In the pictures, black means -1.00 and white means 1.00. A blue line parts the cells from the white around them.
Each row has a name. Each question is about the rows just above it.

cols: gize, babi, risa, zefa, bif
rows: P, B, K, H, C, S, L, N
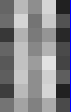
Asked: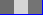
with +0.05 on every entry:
[-0.10  0.72 -0.04]
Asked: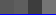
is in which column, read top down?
gize
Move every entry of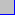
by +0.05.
[0.56]
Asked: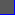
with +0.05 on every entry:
[-0.26]
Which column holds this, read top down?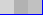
babi
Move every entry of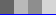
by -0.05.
[-0.26  0.40  0.06  0.62]

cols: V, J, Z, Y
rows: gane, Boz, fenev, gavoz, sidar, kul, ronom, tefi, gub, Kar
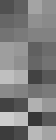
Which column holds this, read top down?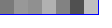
J
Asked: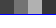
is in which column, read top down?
Z
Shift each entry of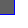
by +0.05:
[-0.20]
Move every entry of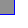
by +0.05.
[0.18]
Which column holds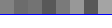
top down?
Y

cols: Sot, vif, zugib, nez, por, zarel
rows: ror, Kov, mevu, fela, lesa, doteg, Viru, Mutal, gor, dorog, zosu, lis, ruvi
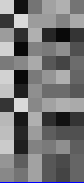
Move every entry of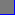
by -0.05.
[-0.09]
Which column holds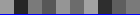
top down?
nez
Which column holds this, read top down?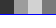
Sot

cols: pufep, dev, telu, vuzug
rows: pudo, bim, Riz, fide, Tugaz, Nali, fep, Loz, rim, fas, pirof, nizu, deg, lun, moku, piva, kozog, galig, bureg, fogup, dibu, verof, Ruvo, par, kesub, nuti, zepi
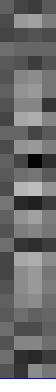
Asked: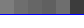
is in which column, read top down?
vuzug
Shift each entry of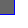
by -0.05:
[-0.25]
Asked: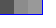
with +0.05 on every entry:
[-0.30  0.15  0.25]
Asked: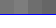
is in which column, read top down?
vuzug
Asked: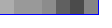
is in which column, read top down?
telu
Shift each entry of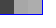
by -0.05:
[-0.52  0.26  0.31]

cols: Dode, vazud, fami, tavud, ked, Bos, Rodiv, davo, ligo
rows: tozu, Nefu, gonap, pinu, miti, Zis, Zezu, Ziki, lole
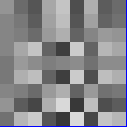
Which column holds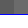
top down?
fami
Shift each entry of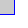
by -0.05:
[0.54]
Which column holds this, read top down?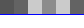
Bos
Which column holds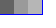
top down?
davo
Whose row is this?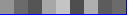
tozu
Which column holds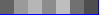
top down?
davo
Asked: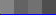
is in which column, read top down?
Rodiv

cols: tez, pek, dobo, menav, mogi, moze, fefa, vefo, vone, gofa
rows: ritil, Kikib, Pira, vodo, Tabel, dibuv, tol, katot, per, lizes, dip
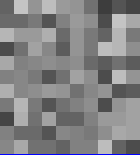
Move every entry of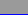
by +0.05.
[0.26 0.26]
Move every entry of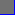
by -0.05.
[-0.16]
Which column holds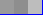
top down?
vefo
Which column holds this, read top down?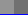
mogi
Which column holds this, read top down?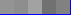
moze
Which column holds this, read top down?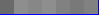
fefa

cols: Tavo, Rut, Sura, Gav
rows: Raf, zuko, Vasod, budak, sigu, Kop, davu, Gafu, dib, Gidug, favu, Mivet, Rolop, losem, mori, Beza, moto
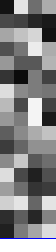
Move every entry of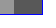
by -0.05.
[ 0.14 -0.36 -0.36]
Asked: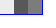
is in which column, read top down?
Sura
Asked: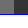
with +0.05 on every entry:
[-0.09 -0.54]

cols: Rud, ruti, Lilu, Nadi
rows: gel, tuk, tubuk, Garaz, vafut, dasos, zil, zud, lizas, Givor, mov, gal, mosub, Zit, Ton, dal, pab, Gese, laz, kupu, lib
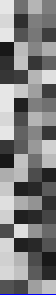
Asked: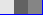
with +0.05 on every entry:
[ 0.85 -0.18  0.09]
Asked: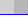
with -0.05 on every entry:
[0.58 0.37]
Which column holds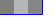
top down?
Lilu

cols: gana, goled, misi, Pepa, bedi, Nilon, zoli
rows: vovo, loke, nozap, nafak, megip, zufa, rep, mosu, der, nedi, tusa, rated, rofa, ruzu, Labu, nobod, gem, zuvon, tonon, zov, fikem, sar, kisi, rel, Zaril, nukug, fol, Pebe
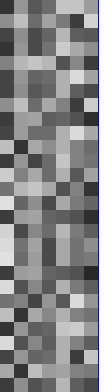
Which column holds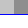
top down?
misi
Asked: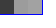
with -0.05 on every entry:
[-0.58  0.17  0.22]
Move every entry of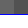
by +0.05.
[-0.16 -0.31]

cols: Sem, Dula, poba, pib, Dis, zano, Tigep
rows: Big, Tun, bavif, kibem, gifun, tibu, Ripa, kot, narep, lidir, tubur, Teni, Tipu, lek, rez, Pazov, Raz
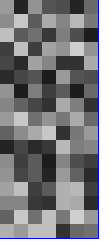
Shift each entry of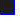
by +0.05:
[-0.72]
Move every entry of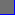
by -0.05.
[-0.17]

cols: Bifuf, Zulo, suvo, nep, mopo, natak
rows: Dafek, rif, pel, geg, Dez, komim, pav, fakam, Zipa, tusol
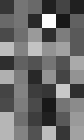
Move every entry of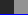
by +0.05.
[-0.64  0.20]
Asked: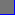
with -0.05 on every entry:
[-0.13]
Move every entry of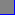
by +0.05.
[0.08]
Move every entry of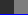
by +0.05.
[-0.59  0.03]
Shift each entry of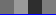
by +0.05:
[-0.08  0.26 -0.59  0.03]

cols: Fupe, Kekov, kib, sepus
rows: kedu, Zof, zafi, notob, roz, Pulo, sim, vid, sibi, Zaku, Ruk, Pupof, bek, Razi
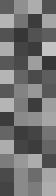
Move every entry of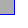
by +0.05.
[0.41]
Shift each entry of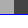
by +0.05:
[ 0.41 -0.42]

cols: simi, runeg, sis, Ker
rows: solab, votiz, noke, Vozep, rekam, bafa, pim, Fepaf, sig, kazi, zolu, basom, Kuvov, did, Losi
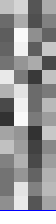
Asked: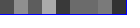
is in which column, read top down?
sis
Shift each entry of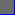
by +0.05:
[-0.11]

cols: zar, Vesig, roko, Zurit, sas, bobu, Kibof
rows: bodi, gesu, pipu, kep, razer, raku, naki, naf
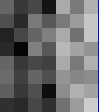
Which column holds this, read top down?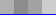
Kibof
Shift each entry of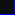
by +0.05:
[-0.85]

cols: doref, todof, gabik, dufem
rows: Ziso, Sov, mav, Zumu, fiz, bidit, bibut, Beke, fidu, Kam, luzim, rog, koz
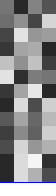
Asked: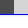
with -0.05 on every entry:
[-0.45  0.62]
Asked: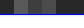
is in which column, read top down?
doref
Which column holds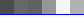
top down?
gabik
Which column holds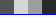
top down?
dufem

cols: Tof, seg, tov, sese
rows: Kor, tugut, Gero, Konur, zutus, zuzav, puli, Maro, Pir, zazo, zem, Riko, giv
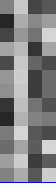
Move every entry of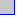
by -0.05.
[0.51]
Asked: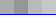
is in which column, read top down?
seg
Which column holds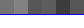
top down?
tov
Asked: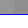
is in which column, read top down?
Tof
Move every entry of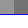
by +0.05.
[ 0.23 -0.05]
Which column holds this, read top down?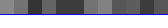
tov

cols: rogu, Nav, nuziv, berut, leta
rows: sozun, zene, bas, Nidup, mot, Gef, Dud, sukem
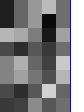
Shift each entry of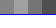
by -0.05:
[-0.02  0.21 -0.13 -0.42]
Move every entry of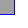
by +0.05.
[0.31]
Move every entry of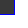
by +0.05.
[-0.50]
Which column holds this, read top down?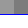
nuziv
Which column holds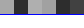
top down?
Nav

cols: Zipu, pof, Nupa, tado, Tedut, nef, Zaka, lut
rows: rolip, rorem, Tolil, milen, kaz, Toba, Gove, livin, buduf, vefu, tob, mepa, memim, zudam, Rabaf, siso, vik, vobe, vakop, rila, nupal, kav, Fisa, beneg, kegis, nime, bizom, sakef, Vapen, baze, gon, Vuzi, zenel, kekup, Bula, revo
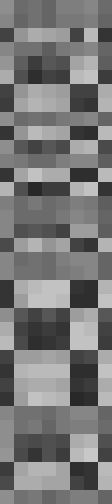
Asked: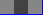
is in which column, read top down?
Zipu
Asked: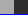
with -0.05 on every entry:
[ 0.30 -0.69]
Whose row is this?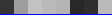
Vapen
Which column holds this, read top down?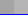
Tedut
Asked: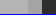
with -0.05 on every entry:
[ 0.36  0.36  0.24 -0.69]
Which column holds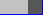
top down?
tado
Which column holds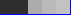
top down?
Zaka

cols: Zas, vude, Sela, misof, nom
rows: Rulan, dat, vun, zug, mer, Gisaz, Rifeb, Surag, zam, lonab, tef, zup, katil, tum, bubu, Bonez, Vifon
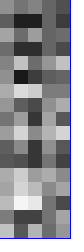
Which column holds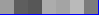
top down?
Zas
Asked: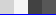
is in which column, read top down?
vude

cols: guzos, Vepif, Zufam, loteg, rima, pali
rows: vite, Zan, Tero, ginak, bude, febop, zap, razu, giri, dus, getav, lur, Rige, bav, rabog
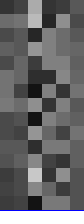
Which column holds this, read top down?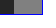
loteg
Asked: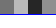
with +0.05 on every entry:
[-0.05  0.51 -0.65  0.17]
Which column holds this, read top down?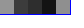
Zufam
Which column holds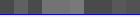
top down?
guzos
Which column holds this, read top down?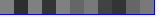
loteg

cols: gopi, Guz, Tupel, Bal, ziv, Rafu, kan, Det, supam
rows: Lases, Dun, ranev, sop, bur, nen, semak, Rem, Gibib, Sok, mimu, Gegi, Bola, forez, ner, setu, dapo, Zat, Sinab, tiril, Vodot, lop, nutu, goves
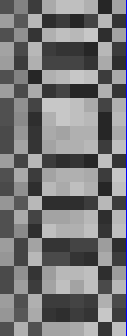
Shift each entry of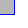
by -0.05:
[0.39]
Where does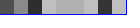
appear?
dapo
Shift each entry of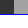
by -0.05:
[-0.64  0.23]
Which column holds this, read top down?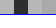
Det
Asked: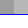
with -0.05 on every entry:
[0.18 0.39]

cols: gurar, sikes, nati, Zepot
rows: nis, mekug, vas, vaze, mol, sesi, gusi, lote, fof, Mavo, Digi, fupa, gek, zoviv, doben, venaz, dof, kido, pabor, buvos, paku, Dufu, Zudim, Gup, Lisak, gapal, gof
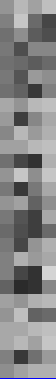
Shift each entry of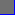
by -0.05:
[-0.17]
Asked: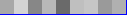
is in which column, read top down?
Zepot
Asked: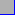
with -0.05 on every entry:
[0.33]
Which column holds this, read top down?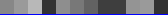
nati
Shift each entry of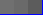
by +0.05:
[-0.07 -0.12 -0.23]
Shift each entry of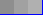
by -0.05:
[0.06 0.21 0.33]

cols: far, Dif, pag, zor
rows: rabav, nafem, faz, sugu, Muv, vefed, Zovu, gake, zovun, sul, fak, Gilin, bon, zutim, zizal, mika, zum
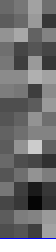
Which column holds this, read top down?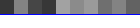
zor
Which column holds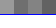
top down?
zor
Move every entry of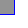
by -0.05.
[0.10]
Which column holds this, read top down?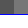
far
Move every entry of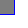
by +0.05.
[0.03]
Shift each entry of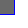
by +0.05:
[-0.13]

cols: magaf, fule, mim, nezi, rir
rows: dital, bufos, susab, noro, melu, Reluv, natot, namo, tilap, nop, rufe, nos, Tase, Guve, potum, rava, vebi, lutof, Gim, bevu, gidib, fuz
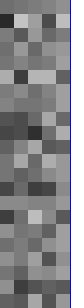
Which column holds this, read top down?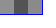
nezi
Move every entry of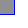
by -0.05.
[0.08]

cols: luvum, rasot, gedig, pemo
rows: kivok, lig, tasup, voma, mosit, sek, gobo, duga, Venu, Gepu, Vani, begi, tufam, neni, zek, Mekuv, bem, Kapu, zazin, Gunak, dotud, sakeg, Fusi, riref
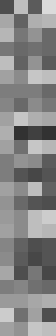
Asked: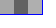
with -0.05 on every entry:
[ 0.26 -0.28  0.32]
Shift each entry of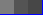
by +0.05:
[ 0.03 -0.29 -0.39]

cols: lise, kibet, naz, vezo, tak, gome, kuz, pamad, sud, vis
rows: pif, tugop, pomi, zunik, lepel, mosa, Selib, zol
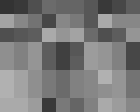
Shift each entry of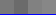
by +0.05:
[ 0.00 -0.11  0.06  0.11]
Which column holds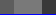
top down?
vezo
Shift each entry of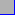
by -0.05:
[0.34]
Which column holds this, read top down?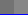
vis
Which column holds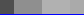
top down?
lise
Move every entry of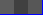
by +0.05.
[-0.22 -0.45 -0.27]
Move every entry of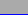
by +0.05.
[0.38 0.38]

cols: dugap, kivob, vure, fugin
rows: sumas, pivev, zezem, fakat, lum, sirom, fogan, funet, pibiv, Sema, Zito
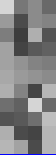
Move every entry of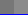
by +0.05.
[-0.02  0.14]
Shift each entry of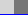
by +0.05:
[ 0.72 -0.02]
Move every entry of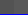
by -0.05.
[-0.40 -0.35]
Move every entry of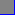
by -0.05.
[-0.02]
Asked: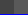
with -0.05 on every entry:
[-0.52 -0.35]

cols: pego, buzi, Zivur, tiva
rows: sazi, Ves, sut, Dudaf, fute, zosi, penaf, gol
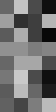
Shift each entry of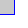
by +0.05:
[0.63]
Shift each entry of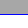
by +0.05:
[0.36 0.36]
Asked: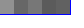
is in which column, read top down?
pego

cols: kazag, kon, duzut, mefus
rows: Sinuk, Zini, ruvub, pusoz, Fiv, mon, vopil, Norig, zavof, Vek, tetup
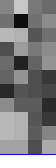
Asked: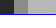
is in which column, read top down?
kazag
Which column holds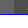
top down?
duzut
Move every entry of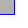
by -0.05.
[0.34]
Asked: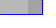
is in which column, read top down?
kazag
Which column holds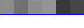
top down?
mefus

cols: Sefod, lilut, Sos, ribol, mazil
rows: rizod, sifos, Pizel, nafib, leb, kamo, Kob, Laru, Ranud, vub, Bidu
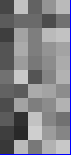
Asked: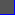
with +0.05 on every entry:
[-0.29]
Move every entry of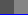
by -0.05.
[-0.39 -0.01]

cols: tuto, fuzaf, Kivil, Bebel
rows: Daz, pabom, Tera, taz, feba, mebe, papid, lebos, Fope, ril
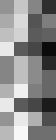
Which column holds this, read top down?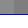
Kivil
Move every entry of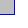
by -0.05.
[0.45]
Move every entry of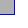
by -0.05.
[0.34]
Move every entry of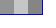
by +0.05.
[0.20 0.60 0.09]
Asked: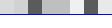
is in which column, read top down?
fuzaf
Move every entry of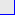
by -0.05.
[0.78]
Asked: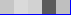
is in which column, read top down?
fuzaf

